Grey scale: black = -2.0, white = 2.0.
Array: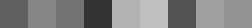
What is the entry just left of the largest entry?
0.8
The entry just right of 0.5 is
0.3

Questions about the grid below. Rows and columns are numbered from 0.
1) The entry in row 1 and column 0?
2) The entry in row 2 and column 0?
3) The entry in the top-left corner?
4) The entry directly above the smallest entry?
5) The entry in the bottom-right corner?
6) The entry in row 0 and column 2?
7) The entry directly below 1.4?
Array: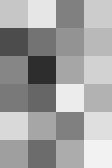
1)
-0.8
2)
0.1
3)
1.1
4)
-0.2
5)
1.8
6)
0.0
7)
0.5

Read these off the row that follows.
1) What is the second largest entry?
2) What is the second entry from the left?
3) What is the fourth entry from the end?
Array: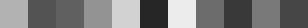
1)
1.3
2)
-0.7
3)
-0.3

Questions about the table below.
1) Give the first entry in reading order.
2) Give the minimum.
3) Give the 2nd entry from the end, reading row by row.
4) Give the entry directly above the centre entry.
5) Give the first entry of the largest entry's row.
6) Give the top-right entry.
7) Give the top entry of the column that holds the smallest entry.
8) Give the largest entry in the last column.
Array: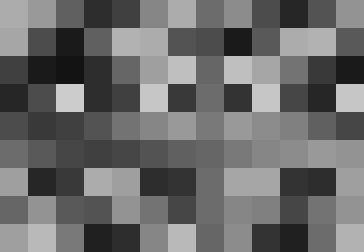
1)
0.7
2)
-1.7
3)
-0.3
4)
-1.1
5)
-1.4
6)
0.3
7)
-0.5
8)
1.1

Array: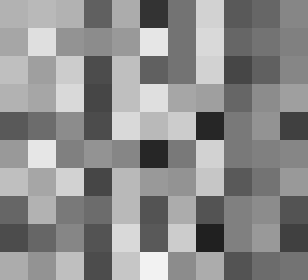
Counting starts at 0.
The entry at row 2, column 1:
0.5
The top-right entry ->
0.1
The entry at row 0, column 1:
0.9
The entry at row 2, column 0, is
1.0
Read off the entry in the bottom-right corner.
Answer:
-0.2
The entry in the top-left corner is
0.8
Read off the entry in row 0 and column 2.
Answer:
0.8
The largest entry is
1.8
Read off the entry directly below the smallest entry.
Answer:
0.7
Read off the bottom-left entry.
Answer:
0.7
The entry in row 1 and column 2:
0.3
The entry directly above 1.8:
-0.6
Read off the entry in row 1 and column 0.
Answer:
0.6
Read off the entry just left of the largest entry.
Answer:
1.1

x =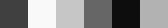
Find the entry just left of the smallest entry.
-0.4
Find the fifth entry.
-1.8

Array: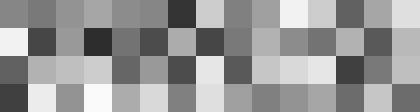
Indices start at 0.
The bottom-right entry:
-0.3
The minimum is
-1.3
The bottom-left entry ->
-1.0
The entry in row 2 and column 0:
-0.5
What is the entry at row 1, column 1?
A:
-0.9
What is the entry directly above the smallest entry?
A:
0.6
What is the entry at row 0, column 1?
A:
-0.1
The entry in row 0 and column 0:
0.1
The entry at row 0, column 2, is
0.3
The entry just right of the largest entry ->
0.7
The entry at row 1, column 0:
1.8
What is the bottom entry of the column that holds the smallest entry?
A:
1.9
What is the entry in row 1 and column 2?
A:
0.4
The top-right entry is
1.5
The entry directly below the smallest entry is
1.2
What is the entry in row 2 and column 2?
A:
1.0
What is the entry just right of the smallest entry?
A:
-0.2
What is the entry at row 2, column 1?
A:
0.8
